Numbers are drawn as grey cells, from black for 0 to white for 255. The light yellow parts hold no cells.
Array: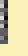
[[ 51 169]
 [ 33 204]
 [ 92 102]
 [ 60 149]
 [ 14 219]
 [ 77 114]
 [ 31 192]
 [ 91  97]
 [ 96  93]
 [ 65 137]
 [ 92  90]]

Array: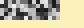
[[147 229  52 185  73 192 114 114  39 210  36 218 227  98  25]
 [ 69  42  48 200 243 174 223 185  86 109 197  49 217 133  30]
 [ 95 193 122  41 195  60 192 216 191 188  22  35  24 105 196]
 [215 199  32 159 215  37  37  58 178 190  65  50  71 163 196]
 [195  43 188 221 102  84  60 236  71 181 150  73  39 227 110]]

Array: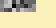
[[101 127 169 199  63 163  49 109 104]
 [149 142 190 189   5 101  89  41  99]
 [142 127  87  68 203 114 191 164 153]]

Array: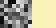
[[ 91  69 198  12   9 222 195 168]
 [137 171  83  37 210 111 212  58]
 [165  39 200 153 132 224 145  34]
 [176 132  49 101  74  74 176 156]
 [199  17 205  75 119 100  75 112]
 [ 41  12 121 194 141 200 100 145]
 [231  49  88  23 128 175 125  47]]

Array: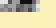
[[183 227 224  84 161 154  17  18  14  98]
 [231 163 130 160 164 108  96 124 109 145]
 [205 136 150 116 160  79 105 126  74 145]]

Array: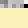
[[242 141 128 197 192 186 189]
 [  2 198 152 204 154 191 149]]
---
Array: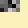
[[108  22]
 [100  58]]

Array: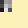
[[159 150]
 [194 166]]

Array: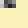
[[ 74 104]
 [ 93  34]]

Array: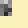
[[203 140]
 [ 88 147]]

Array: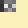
[[124 125]
 [233 105]]

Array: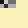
[[204 110]
 [ 47 177]]

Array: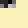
[[ 42   1]
 [ 39 196]]

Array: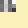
[[210 106]
 [196 119]]

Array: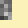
[[105 100]
 [168 110]]
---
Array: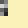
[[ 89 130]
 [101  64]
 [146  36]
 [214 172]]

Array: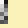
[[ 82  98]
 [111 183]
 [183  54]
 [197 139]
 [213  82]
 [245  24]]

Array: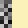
[[ 28 198  15]
 [ 57 171 101]
 [117 159  28]
 [145  87  87]
 [171  57 183]
 [198  44 145]
 [212  44 133]]

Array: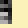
[[ 35   4  20]
 [ 50   4  75]
 [117 101  62]
 [131  89  50]
 [174 174  89]
 [190 190  35]]

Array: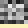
[[ 39  83  54  39  96  68 198]
 [ 83  68 183  83 183 169 138]
 [122  96 236 138 223 223  83]
 [138 154  26 122  26  54 110]
 [169 122 210 169 183 198  54]
 [198 154 169 210 122 154  39]]

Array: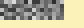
[[ 60 134 163 119  87 119 175 163  87 163 149 119 119 163 134 103]
 [ 73  73 149  87  87 103 134 149 103 134 149 103 163 149 134  73]
 [103 191 175 218 119 134  47 191  60  60 134 103 119  47 134 191]
 [191 103  60  60 163 134  87  73 205 119  60 119  87 134 149  87]
 [205  87 103  73 191 103 149  73 218 163 103 175  73 175 103 119]]

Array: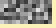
[[ 74  62  74 103  74 130 118 209  90 158 142 196  90]
 [103 158 142 130 103 158 158 183  62 118  74 183  62]
 [158 158 103 170  62  90  62 158 118 103 158  90 130]
 [170 209 118 103  49 158 130 130  49 118 183 118 103]
 [183  37  74  62 196 142  74 118 142 224 170 103  37]
 [209 170 142 170 196 142 170  49  90 103  90  49 118]]

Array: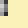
[[156  44]
 [169  59]
 [182 117]
 [207 130]]

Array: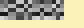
[[ 24  24 141 141  85  85 141  85  37  24 156  24  37 125  85  37]
 [ 97 125  53  53 199 199  53 199 113  97  53  97  97  37 199  97]
 [141 113 186 186  53  37 186  53 141 141 170 141 141 212  53 141]
 [170 199  53  53 186 186  53 186 170 170  37 170 170  69 186 170]
 [212 186 156 156  69  69 156  85 199 212 141 212 199 186  69 199]]
